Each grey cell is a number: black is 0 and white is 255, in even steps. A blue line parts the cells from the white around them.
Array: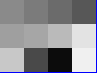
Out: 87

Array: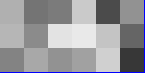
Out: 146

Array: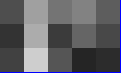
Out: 93

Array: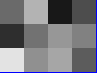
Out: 77

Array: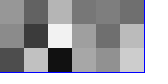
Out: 111

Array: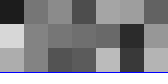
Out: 98

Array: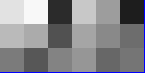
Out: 29

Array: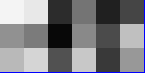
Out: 69
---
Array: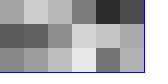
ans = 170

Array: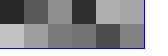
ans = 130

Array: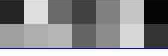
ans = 51

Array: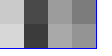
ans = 148

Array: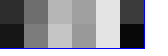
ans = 8

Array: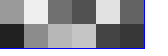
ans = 55

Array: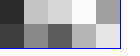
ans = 232

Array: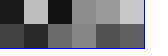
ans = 97

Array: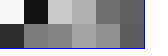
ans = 90

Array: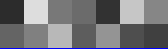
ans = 64
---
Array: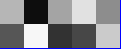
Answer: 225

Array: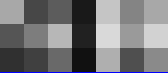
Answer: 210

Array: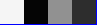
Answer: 145

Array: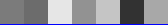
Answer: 197

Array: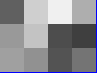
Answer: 207

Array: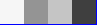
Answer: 197

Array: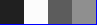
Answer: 143

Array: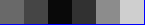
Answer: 140
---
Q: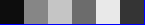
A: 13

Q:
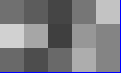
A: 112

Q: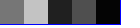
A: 118

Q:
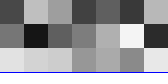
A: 72

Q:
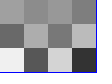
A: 160

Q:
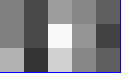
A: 129

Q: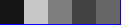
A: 21
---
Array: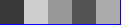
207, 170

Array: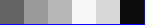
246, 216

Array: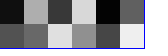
239, 224

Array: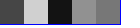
208, 145

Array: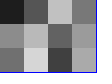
214, 193

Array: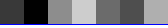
205, 175

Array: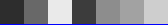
234, 206

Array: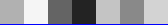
245, 211
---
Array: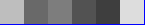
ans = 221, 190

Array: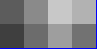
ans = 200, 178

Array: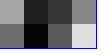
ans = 222, 165

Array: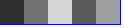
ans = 213, 159

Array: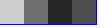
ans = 206, 112

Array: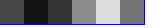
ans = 221, 140

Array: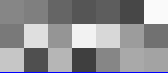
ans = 250, 242
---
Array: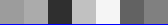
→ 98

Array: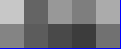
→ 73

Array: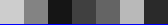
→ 42

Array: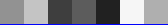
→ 62

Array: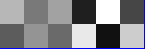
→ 31

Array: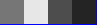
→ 77

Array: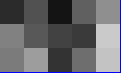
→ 43

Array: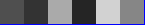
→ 51
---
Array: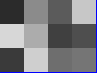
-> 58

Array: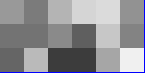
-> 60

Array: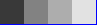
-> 57

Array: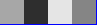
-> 167

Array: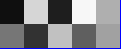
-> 50

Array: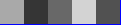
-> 53

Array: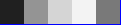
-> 148

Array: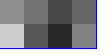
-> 205

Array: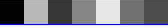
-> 134
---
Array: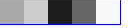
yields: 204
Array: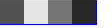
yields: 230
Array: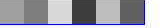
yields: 126
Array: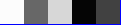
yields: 103
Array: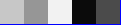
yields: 150
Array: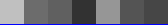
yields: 108
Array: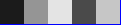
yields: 149
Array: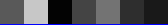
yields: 199
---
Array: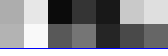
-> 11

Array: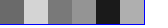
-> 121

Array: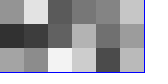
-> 90

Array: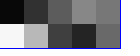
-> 92

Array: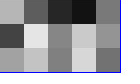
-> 38

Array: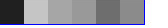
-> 166

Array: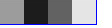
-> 98
